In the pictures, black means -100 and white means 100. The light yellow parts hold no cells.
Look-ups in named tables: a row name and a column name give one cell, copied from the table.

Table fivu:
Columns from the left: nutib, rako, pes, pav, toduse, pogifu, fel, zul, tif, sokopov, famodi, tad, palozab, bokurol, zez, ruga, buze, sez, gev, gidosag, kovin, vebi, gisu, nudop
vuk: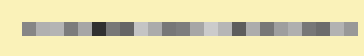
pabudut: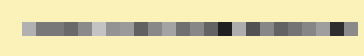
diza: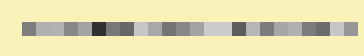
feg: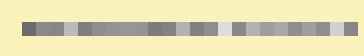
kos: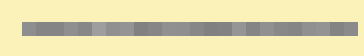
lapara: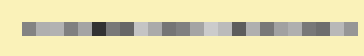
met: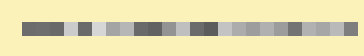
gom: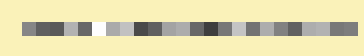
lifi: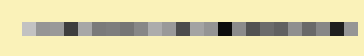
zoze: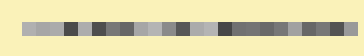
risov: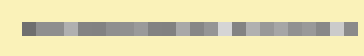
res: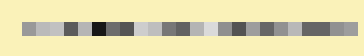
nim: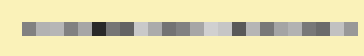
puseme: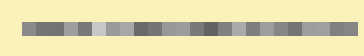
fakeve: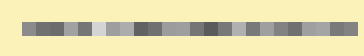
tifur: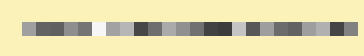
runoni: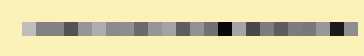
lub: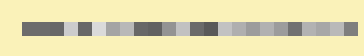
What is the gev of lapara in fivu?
26
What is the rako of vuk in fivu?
38
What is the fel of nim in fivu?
-8
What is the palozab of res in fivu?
41
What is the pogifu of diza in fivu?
-62
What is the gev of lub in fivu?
22
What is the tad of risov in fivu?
32

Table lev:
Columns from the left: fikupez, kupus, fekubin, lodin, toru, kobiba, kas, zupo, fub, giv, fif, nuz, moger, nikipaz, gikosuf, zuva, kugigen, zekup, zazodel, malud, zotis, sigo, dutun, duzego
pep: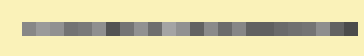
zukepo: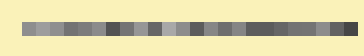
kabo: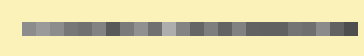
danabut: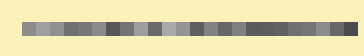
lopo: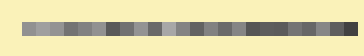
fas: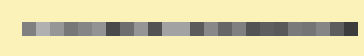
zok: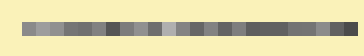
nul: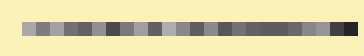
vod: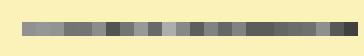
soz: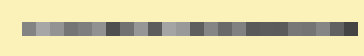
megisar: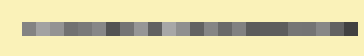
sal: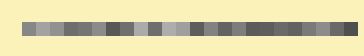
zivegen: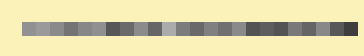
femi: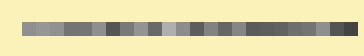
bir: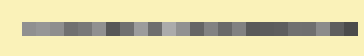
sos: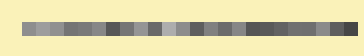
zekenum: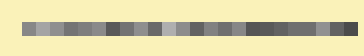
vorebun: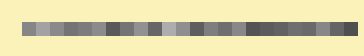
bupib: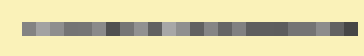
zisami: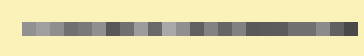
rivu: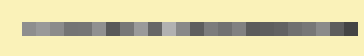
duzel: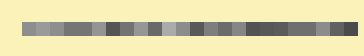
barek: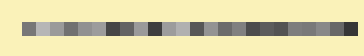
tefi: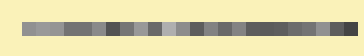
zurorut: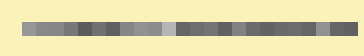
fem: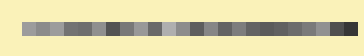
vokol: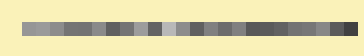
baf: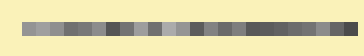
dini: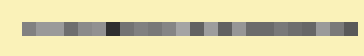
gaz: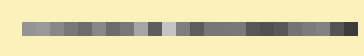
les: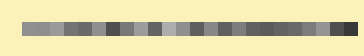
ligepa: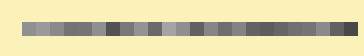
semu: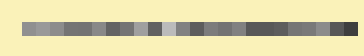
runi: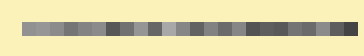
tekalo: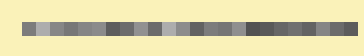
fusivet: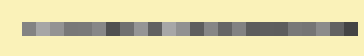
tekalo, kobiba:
9
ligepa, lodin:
-10
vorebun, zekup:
-28
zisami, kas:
-32
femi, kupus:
18
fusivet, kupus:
30
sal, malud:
-23
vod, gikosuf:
-20
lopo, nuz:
3
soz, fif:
29
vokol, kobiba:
8
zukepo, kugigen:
-27
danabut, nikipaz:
2
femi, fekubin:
14
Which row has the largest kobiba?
barek

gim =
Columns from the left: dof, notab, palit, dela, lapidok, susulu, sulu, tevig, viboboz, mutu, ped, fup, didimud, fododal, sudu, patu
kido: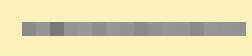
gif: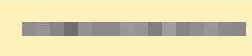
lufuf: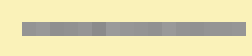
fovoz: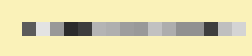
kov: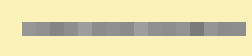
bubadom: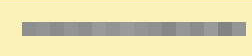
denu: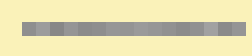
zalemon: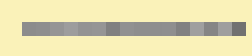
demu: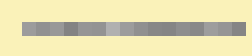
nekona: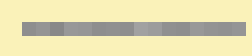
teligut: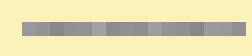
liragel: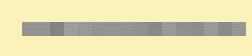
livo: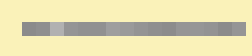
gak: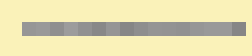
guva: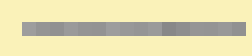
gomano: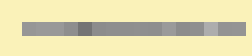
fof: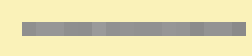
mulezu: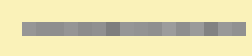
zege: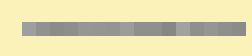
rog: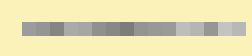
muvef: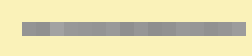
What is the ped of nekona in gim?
13
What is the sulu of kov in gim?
13
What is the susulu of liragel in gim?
16
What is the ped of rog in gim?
21
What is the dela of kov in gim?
11
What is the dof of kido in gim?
8
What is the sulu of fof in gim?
14
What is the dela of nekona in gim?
19
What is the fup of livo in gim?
17
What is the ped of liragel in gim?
19
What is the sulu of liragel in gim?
17
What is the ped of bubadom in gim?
6
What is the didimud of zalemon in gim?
25
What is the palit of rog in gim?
4
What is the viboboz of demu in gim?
13
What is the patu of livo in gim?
17
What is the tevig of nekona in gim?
11
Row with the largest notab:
fovoz

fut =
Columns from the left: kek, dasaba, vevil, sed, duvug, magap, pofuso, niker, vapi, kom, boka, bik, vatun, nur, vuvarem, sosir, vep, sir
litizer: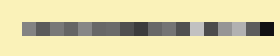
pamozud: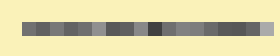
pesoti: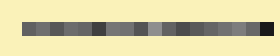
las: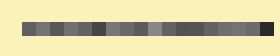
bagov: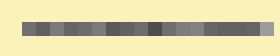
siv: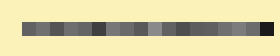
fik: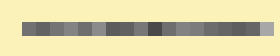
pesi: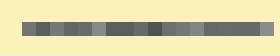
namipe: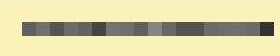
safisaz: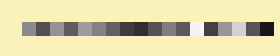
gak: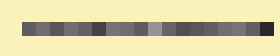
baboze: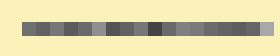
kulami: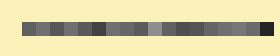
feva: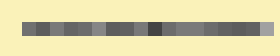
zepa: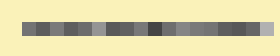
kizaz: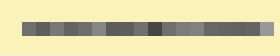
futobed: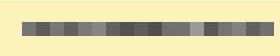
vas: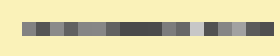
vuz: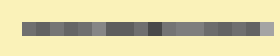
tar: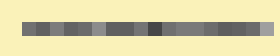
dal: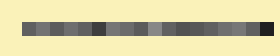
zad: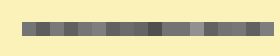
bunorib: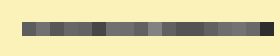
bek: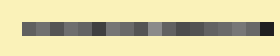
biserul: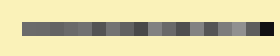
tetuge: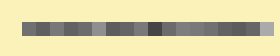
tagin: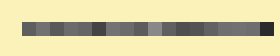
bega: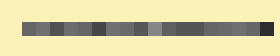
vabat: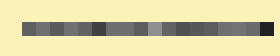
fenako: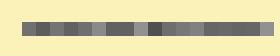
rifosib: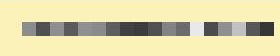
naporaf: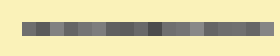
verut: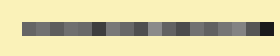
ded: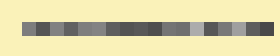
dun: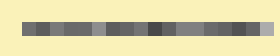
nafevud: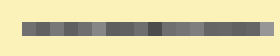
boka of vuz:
-9
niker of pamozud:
-25
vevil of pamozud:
-6
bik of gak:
-37
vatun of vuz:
-1
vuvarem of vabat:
-12
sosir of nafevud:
-24
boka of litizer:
-9
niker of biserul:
-24
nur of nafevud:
-21

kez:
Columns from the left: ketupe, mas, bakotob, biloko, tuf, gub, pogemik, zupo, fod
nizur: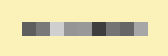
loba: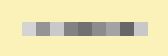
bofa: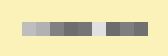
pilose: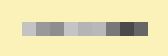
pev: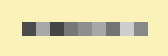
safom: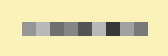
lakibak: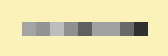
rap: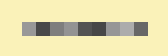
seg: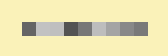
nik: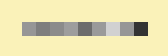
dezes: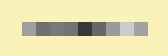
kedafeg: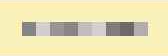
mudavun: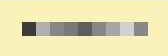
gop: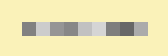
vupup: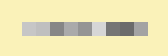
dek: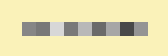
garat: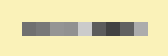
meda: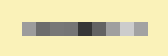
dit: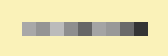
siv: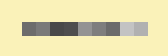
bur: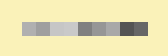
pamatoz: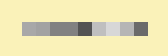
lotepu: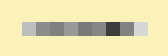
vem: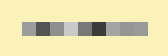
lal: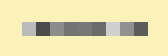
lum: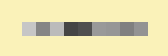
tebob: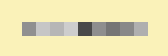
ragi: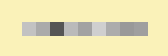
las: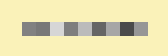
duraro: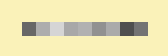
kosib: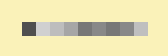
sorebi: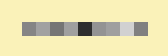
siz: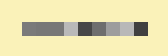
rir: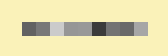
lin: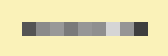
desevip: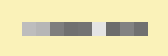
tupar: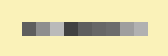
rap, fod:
-19
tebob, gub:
11
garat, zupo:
-24
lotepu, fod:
69
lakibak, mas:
16
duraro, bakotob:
67
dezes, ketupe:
24
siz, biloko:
45
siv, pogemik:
-16
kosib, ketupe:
-38
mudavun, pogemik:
31
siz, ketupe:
-4
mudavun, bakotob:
5
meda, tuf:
-58
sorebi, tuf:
-64
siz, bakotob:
-7
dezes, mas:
-13
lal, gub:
-16
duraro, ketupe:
-19

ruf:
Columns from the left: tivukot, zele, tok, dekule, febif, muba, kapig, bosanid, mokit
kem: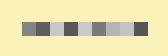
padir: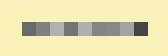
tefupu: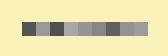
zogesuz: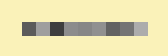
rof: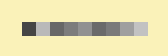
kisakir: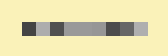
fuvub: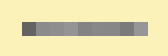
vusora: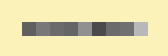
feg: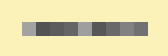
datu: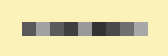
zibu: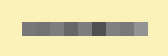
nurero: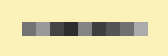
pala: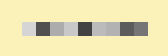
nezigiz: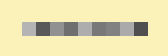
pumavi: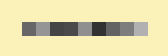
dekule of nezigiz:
-13
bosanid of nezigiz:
33
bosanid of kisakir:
-20
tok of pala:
35
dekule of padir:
-9
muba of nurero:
-51
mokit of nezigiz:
-38
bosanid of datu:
-13
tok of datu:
-29
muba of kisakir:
18
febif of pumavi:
12
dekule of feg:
-21
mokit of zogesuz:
35
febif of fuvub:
3
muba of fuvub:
7
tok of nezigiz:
14
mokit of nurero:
34
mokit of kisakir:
37
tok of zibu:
-2

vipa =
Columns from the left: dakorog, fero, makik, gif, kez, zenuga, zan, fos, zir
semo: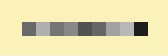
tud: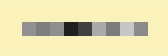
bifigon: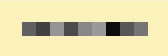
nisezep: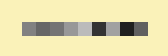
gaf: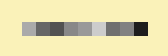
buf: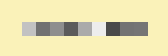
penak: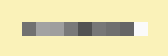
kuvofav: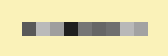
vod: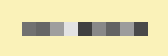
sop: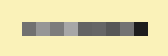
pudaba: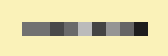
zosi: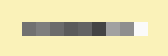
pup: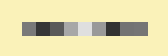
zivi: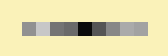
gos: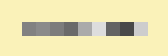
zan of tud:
-3
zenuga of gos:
73
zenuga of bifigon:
20
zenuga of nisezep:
-60
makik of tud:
11
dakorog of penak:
-11
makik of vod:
24
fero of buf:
-11
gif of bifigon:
-41
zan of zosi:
26
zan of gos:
-22
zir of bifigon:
-8
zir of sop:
-77
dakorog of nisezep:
1
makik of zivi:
-9
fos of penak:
-21
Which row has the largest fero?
zivi

